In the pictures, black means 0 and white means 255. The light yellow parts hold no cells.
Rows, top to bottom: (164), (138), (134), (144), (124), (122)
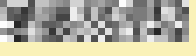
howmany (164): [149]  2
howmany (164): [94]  2
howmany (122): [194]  4

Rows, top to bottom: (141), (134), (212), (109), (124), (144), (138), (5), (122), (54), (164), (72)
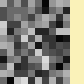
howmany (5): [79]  3
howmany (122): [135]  3
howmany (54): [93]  2
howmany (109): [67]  3
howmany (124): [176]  0

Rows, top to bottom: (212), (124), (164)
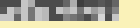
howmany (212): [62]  1
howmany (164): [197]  5
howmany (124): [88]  2
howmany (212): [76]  10
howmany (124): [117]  2
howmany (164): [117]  3

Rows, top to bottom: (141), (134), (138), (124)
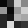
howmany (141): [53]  1
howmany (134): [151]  2
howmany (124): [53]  1
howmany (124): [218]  1

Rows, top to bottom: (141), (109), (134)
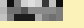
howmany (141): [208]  2
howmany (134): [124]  3
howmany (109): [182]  1
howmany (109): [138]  4
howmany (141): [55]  1
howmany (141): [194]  2
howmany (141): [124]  1

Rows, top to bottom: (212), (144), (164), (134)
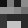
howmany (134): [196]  2
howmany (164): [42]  3
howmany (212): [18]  1
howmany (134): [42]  1
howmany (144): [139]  1
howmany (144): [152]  2
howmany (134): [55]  1

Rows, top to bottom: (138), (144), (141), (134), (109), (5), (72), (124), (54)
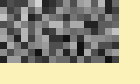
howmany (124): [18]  2
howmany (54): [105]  5
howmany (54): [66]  3

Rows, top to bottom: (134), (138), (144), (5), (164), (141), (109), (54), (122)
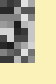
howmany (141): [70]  3
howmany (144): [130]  4

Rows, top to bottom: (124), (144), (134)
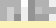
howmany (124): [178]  5
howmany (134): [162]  2
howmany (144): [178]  4
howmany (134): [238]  2

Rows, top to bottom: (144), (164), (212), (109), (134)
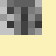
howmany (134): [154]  1
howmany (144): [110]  1
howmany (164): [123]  2
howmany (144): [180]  2
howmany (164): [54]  0

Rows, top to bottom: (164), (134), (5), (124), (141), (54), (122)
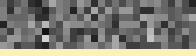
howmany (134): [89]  3
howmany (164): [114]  5
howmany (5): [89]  2
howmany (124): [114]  6
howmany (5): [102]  8

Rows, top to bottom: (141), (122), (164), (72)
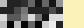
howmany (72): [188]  2
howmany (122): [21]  0
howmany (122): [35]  6
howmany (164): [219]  4
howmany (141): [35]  2

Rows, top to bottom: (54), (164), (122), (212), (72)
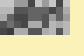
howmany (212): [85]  3
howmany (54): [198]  5
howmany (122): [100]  4

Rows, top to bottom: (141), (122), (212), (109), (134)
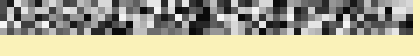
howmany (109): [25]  4
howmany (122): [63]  4
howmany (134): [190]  6

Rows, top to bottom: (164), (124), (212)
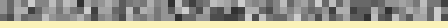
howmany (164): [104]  11
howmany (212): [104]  7
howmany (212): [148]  10
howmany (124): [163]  9
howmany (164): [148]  10
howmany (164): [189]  7
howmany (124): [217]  0

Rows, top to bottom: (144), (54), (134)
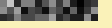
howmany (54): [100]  2
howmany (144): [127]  4
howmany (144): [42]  2
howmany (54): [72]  2
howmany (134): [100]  2
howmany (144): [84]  1
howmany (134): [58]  1

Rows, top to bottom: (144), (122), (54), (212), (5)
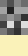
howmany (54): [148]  1
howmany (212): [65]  2

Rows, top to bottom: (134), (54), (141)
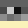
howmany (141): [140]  1
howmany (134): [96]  4
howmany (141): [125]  1

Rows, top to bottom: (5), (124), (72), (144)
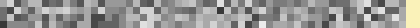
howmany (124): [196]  5
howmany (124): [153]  4
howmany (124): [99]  7
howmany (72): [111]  4
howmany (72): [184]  7

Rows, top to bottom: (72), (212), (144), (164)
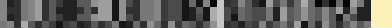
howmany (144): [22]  5
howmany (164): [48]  10
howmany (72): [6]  4
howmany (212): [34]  8
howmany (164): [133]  3

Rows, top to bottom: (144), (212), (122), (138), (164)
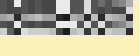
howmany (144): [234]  3
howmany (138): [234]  4
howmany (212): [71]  8
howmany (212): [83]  7

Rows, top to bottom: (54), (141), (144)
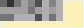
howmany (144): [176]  5
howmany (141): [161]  6
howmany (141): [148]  0
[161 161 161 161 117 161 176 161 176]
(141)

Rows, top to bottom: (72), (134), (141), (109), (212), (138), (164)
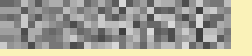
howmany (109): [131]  3
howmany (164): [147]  9
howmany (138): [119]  5
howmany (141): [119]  4
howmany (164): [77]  3
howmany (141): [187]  3

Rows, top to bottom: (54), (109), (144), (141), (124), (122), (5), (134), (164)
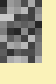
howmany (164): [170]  3
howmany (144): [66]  2
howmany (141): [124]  0
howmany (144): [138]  0
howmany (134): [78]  2

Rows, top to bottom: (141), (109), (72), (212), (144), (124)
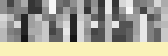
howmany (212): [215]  3
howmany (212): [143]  1

